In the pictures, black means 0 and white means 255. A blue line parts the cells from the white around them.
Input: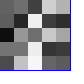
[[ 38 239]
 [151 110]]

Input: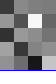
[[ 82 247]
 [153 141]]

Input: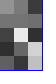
[[115 111]
 [234  48]]

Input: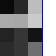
[[168 202]
 [ 54  19]]

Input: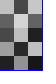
[[213  99]
 [190  32]]

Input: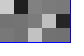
[[116 124]
 [115 194]]

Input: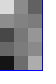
[[130 124]
 [120 150]]

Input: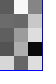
[[104 200]
 [156 222]]
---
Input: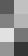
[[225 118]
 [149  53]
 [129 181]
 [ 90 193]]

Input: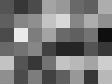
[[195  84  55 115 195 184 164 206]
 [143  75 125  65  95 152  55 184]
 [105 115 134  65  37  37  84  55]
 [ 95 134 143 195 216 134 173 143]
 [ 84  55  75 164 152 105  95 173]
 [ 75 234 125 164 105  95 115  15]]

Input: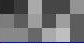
[[136 136 104 170 191  93]
 [124  93 158  81 158  93]
 [ 38  59 170  70  70 147]]

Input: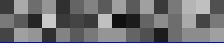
[[121  90  37 202  58  68  58 192  16  28 100 140 109 170  68 121]
 [ 68 160 149  48 131  90 121 149 149 100  80  28 109 140 140 160]
 [ 58 170 109 149  48 100 131  90 160  90 160  58 121 181 192  80]]

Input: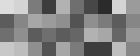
[[221 212 123  61 178 111  71  43 212 155]
 [200 189 143  83 167 123  61  61 189 134]
 [111 143  92 111  92 102 178 167 102 155]
 [ 92 134 167 155 143  83 143 123  92 134]]

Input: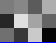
[[124 135  91 174]
 [112  56 202   5]
 [ 38 223 164 100]]
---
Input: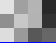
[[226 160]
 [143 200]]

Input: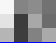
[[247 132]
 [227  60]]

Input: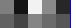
[[126  19]
 [ 98  68]]

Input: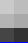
[[202 188]
 [180 169]]

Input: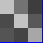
[[194 115]
 [ 74 195]]

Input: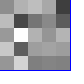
[[142 178]
 [188  72]]

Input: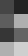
[[ 70  35]
 [ 93 175]]

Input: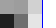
[[161 157]
 [ 32 111]]

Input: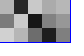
[[182  39]
 [123 202]]
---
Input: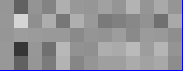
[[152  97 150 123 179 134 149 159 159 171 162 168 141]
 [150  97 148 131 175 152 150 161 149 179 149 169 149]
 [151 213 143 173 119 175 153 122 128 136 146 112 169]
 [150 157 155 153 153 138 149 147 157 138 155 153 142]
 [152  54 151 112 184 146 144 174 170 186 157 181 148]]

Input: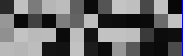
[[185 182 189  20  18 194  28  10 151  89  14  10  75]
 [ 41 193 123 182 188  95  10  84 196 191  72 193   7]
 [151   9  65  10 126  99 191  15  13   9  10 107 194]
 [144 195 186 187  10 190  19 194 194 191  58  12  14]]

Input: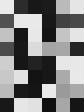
[[ 24 230 225  16 167  21]
 [234  44  24  27 186 229]
 [ 81 233 233  24  65  73]
 [194  21 232  20 196 229]
 [ 75  24 219 164 167  36]
 [206  22  34  24 231 232]
 [200 225  19  23 170 233]
 [186  25  21 234 154 169]]

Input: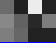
[[126 103  34  35]
 [108  32 236  34]
 [136  98  40 125]]

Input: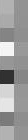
[[178 147]
 [178 147]
 [170 146]
 [132 143]
 [244 153]
 [150 145]
 [ 49 134]
 [213 150]
 [229 152]
 [123 142]]

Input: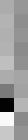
[[200 147]
 [172 150]
 [179 142]
 [176 148]
 [178 139]
 [191 144]
 [172 165]
 [122 162]
 [  3 181]
 [249 138]]
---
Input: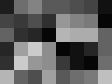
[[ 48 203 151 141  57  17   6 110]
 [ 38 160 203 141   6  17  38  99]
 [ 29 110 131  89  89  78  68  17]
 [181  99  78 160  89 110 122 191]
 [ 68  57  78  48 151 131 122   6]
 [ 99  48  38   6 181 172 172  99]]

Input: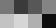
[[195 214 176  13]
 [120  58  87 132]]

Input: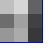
[[191 214  98]
 [151 171  56]
 [109 161  65]]

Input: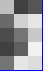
[[116 230 220]
 [106 209 230]
 [ 76 116 200]
 [ 64  95 242]
 [190  64  85]]

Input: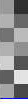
[[ 94 227]
 [115 187]
 [176 144]
 [176 103]
 [207  82]
 [165  72]
 [154  48]]

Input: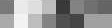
[[170 243 189 131  80  69 161 161]
 [121 234 222 189  57 131 111 101]]

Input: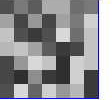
[[ 80 216 101 207 151 183  58]
 [183 195 162  92  58  70 195]
 [ 70 151 216 195  47 207 195]
 [ 80 121  92 172 172 110 121]
 [195  80  58  80 216 110 195]
 [162  70 151  70 162 121 207]
 [ 70  47 142  58  47 207  58]]
